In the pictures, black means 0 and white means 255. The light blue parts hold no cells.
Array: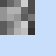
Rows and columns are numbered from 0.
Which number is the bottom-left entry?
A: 92
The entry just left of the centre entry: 164
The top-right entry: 76
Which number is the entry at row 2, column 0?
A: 148
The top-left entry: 76
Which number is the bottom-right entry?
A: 48
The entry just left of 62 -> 206

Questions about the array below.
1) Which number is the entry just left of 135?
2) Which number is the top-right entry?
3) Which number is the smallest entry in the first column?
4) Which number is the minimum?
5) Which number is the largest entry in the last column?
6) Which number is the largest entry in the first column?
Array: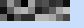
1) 181
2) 15
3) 15
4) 3
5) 194
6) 108
